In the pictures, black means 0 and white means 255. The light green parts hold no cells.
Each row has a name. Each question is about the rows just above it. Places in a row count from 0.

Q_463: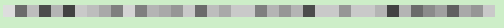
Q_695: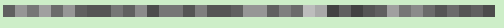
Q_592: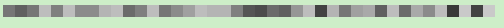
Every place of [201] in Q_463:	6 15 19 20 26 27 29 30 40
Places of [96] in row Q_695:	0 6 10 19 22 28 31 39

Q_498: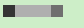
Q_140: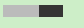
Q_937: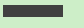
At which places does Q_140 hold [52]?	3 4
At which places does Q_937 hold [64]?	0 1 2 3 4
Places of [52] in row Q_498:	0
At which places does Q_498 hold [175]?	1 2 3
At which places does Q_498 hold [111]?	4
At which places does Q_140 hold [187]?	0 1 2
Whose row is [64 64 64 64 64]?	Q_937

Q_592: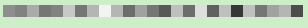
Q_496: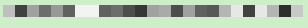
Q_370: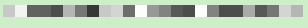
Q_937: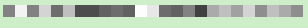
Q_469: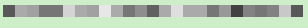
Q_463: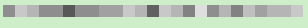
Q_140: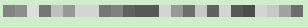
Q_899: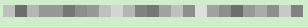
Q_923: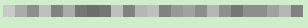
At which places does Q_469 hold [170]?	1 6 9 13 15 16
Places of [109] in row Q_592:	10 15
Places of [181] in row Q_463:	2 11 14 18 22 23

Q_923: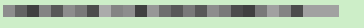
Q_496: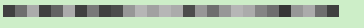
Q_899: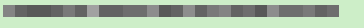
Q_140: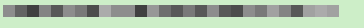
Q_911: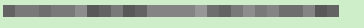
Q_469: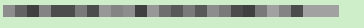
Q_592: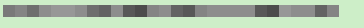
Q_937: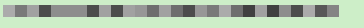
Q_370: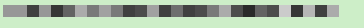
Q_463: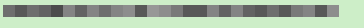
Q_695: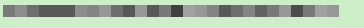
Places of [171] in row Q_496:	2 5 14 20 25
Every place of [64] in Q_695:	14
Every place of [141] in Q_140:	0 5 9 10 17 20
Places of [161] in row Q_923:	22 25 26 27
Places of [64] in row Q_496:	0 3 6 8 27

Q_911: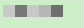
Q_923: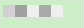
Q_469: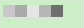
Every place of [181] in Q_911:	3
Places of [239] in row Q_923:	2 4

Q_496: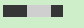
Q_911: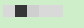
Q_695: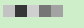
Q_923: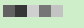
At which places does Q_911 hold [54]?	1
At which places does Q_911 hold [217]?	0 3 4
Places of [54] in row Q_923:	1
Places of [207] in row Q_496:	2 3

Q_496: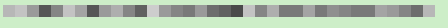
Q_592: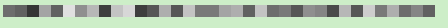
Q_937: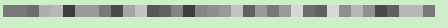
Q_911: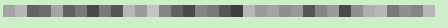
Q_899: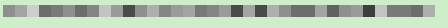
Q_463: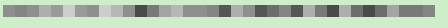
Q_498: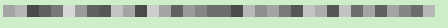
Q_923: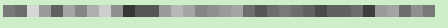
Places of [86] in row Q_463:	18 21 24
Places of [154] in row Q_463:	4 6

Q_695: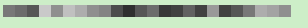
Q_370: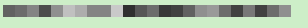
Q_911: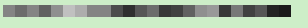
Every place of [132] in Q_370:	2 7 8
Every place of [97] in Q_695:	15
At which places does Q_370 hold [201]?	9
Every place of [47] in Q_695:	10
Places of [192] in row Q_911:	5

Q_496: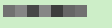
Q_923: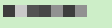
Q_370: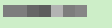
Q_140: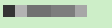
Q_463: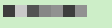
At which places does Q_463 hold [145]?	4 6
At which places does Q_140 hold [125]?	4 5

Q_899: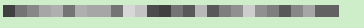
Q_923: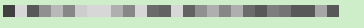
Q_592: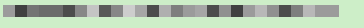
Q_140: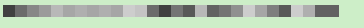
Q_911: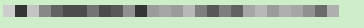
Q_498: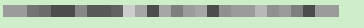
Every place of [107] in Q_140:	1 12
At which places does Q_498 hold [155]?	0 1 15 19 20 23 26 27
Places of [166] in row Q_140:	5 7 9 21
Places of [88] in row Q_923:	2 21 24 25 27

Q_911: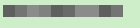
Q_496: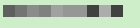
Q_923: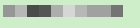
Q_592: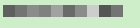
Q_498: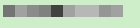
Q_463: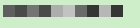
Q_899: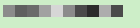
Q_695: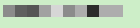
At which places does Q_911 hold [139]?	2 6 7
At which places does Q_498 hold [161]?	1 5 9
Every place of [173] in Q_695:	6 8 9

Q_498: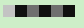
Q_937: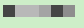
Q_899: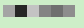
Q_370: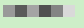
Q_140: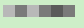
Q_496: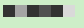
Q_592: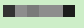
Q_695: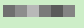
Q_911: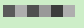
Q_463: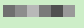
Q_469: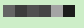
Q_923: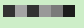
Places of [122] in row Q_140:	1 3 5
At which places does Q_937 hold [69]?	0 4
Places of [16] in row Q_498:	1 3 5

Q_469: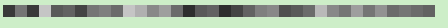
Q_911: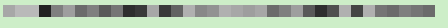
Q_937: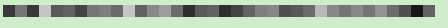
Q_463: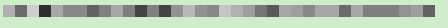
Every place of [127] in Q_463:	8 10 12 30 31 32
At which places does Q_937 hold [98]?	5 11 17 20 35
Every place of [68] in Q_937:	6 19
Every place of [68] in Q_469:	6 19

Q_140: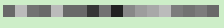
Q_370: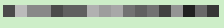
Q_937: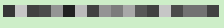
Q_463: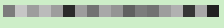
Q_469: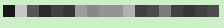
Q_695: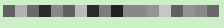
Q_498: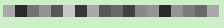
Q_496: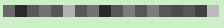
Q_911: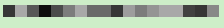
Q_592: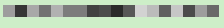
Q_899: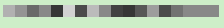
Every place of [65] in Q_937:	2 7 12 17
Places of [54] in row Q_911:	0 9 16
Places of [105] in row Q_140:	0 3 5 6 17
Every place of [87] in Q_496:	2 4 6 9 11 13 15

